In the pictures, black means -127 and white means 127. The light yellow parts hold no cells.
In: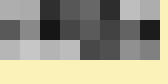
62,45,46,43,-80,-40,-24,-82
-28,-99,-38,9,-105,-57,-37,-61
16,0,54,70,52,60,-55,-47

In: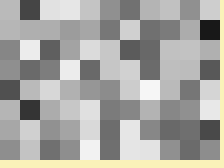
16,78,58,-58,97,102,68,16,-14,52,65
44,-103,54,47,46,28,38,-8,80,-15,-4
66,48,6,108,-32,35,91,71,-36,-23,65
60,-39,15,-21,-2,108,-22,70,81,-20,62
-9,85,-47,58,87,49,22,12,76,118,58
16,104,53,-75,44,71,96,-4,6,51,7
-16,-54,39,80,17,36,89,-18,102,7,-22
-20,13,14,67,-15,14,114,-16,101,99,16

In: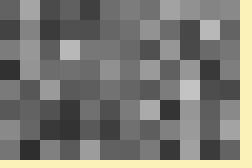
4,9,-29,37,-52,-31,-63,-17,-3,-14,34,17
56,-28,-60,3,-68,-47,-48,-25,-15,18,-19,-55
-21,-9,-3,23,-34,56,-8,-9,-22,-47,22,-54
-70,-1,-78,20,-18,-15,-20,16,-12,26,-31,22
-50,-54,-5,-40,26,-37,-33,-13,-26,-39,-3,67
-33,9,-38,-29,-45,-72,-15,-47,-4,42,-75,22
-31,35,9,-25,-70,-76,-38,-65,-15,-33,0,26
-68,-28,-10,-81,0,-37,28,-30,-31,-5,-71,33

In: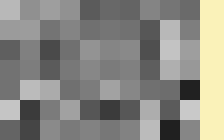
-10,-21,56,16,30,17,-36,-23,-27,4
56,-1,27,28,-11,4,-15,-10,-14,-40
67,30,-32,0,-53,-15,19,5,9,-48
47,24,-13,-2,-36,-7,7,-4,0,-33
-18,-94,-13,59,43,-15,-3,34,7,-15
-36,73,69,-68,-4,33,-41,-68,-40,45
-95,6,-27,-58,10,-5,2,-8,2,59

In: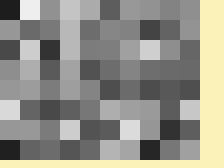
3,15,-98,110,17,68,43,-34,24,18
-28,19,23,-21,-6,56,-18,6,2,-59
14,-25,-54,77,-76,56,-3,-1,32,79
-21,-22,14,46,-37,35,-45,-18,4,-17
-39,-48,23,28,-3,30,4,-49,-20,-50
-35,71,89,-27,-54,-32,-8,46,31,26
-77,-33,23,24,-4,77,-44,-36,91,22
-8,32,-95,-28,-19,-42,-23,52,37,-89

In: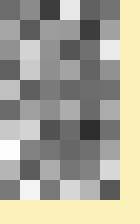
-30,-12,-19,11,-66,103
-66,33,38,-37,29,26
-15,106,17,83,18,-42
-27,17,-31,74,15,35
-18,-16,64,-32,-5,-24
-21,43,-20,31,14,44
-82,-15,72,83,-45,-20
-16,34,124,1,-10,-24
2,87,53,-35,44,-9
52,-40,-6,115,-7,86

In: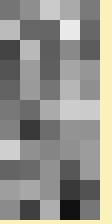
42,-5,-10,14,74
105,-24,59,-24,-25
9,-35,-59,57,-34
37,22,-43,28,-32
54,15,-28,26,-10
76,75,-7,-20,42
19,18,1,-70,-18
16,28,79,16,5
-40,27,-27,-21,17
-70,-45,30,39,17
-110,-9,11,-64,46
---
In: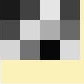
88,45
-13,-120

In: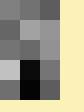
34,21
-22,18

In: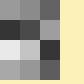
-53,30
68,-73

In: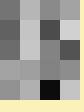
68,-51
70,3

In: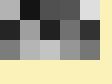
31,-94
53,67

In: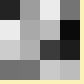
41,59
48,-68

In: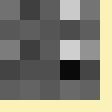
-33,-42
-65,-37

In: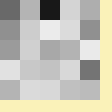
77,107
80,40
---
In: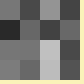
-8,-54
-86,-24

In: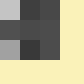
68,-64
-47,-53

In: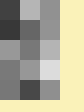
-62,53
-71,-25

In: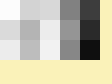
124,83
90,52

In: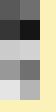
-38,-16
-73,-106

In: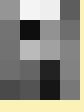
21,116
-12,-113

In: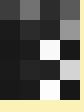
-66,-13
-100,-84
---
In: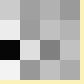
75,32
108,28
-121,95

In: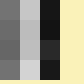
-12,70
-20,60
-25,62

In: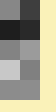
7,-65
-97,-86
3,27

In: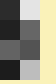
-83,100
-94,-25
-28,-44

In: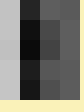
66,-90
67,-111
64,-116

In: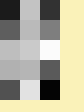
-100,67
-33,58
62,74

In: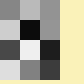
6,58
78,-115
-55,111
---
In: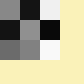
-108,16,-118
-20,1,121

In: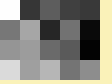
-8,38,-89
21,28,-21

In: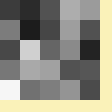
-3,-99,-57
-55,80,-26

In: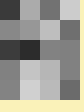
8,23,62
-67,-83,2

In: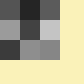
27,-61,68
-68,14,6

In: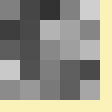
-65,-54,51
-34,-49,8

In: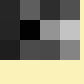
-90,-125,20
-97,-52,-54

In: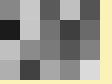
-100,70,-12
64,11,-5

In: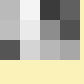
62,106,13
-42,84,55
